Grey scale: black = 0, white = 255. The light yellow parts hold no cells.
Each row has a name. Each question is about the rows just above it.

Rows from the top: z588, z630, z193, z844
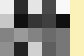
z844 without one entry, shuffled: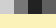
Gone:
[143]
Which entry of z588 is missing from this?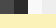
[229]
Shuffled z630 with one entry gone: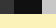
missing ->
[63]
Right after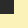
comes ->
[229]
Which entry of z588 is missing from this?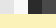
[238]
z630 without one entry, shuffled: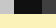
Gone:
[53]

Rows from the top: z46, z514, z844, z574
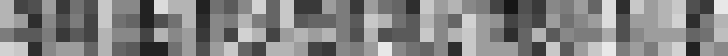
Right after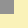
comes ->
[68]
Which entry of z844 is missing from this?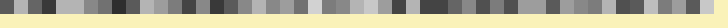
[169]
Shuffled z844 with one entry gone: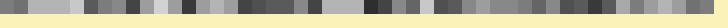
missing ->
[190]

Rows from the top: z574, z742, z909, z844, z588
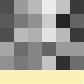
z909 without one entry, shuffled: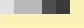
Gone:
[175]
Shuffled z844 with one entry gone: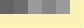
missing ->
[166]

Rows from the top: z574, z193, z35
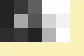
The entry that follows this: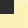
[56]
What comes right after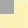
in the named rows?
[86]
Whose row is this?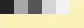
z193

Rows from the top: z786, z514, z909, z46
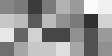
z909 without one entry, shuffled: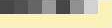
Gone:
[231]
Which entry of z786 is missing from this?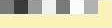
[134]

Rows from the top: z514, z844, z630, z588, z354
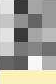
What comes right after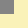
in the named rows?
[110]
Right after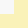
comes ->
[176]
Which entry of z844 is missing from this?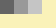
[144]
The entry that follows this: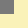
[132]

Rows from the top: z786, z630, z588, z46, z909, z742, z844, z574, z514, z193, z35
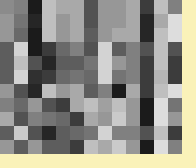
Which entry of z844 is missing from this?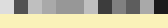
[38]
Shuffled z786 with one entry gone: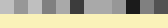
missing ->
[139]
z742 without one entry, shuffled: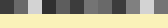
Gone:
[181]
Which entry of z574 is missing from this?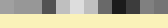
[169]
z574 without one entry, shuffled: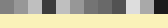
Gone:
[160]
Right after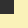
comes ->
[60]

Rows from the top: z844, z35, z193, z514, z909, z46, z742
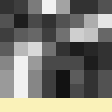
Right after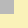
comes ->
[217]
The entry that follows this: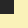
[50]

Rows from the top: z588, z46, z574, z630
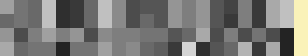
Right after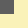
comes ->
[57]
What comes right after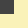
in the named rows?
[126]

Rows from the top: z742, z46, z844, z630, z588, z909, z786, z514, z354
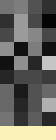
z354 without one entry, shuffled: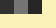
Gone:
[93]
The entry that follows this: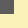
[38]
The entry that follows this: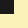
[82]

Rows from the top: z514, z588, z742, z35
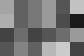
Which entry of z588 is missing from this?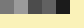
[174]
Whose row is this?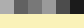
z588
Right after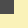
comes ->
[27]

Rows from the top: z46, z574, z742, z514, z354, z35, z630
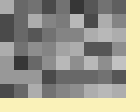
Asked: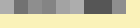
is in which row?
z514
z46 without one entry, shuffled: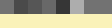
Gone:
[95]
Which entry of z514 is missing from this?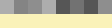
[163]
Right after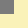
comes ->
[184]

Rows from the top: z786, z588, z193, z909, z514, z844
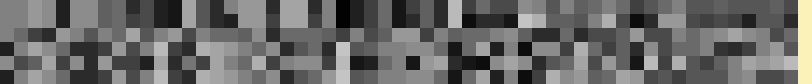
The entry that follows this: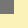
[64]
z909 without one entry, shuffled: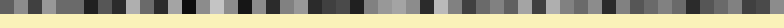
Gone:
[52]

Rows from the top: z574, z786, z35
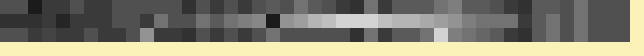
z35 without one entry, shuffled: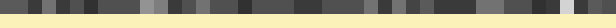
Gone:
[102]
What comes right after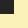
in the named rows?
[58]
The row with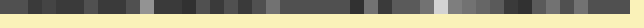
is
z35
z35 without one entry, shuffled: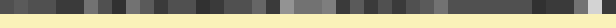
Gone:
[68]
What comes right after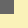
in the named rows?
[90]
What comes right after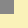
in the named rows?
[27]

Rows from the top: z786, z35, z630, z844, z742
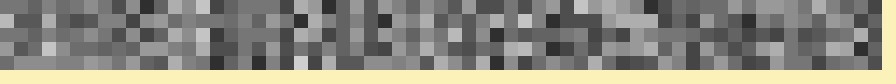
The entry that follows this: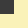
[99]
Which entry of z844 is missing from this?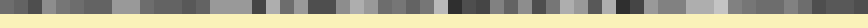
[164]

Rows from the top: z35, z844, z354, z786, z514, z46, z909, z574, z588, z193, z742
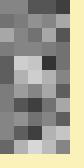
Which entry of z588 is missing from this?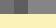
[145]
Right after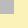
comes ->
[133]
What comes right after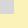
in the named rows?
[187]
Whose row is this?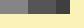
z35
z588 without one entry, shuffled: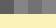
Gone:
[145]
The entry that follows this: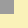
[133]
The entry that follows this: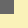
[178]

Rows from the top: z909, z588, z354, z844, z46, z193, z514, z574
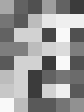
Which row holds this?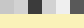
z514
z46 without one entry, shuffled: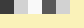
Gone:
[80]
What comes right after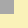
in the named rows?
[98]
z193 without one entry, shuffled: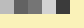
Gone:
[107]
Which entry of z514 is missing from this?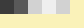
[199]
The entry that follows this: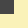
[249]
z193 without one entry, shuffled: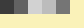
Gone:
[107]

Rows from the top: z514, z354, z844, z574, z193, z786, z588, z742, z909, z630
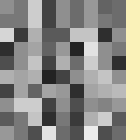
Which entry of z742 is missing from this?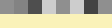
[152]
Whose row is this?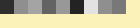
z574
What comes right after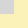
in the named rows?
[58]
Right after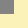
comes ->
[152]

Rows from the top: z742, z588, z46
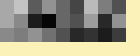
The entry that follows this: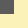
[146]
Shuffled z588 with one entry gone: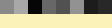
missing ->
[157]

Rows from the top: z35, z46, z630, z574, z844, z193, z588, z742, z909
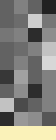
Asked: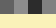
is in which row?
z588
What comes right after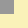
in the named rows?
[141]

